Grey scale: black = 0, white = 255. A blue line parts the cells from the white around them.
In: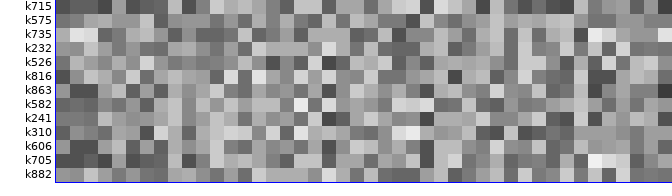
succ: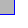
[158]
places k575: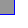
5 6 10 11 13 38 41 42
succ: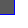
[174]

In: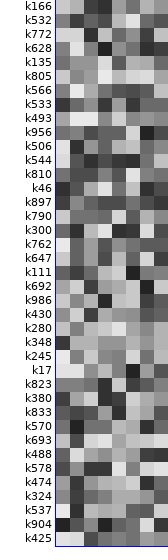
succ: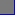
[128]
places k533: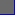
2 7 8
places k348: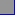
4 5 7
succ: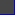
[84]
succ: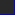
[193]

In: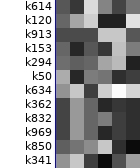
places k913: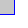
4 5
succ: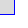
[132]

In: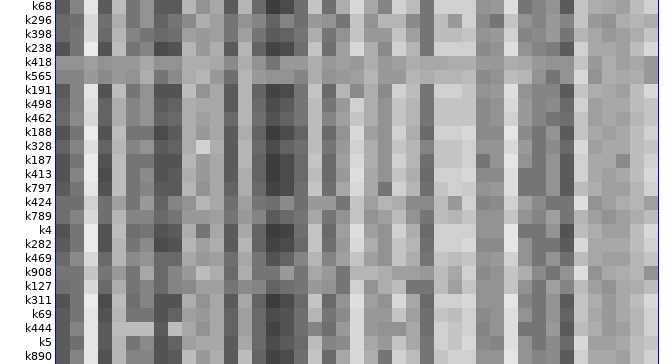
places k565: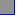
6 16 17 20 32 35 37 39
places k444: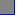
2 19 31
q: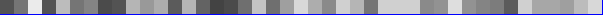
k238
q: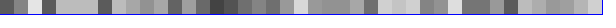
k444
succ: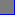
[91]
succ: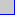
[146]

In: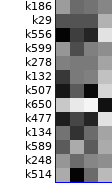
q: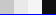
k650
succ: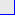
[245]
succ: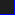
[70]
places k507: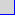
4
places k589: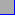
2 4
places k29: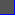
1 2 3
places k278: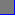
2 3

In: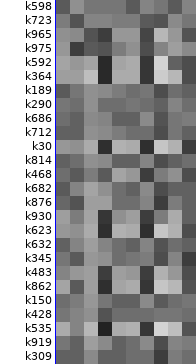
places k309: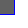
1 2 4 5
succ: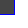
[183]
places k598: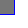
3 4 5 8
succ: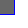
[83]
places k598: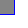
7 10

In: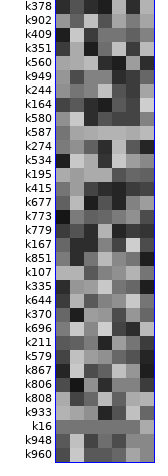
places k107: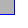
1 2 6
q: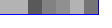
k107
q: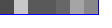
k960
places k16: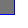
1 2 3 4 5 6
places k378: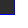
1 3 6

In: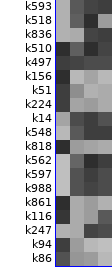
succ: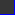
[171]
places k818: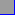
2
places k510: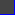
4
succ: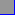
[156]
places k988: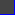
3

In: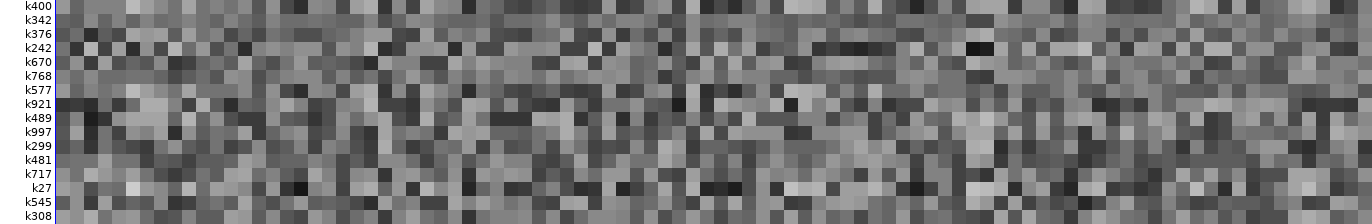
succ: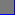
[115]
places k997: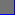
4 12 25 27 35 78 86 87 89
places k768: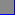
3 14 18 19 31 33 40 61 63 70 73 78

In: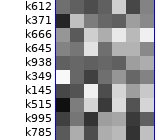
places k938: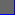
2 4
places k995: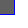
7
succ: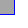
[58]

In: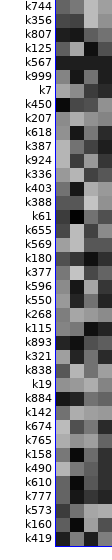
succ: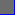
[48]
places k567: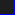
1 2 3 4

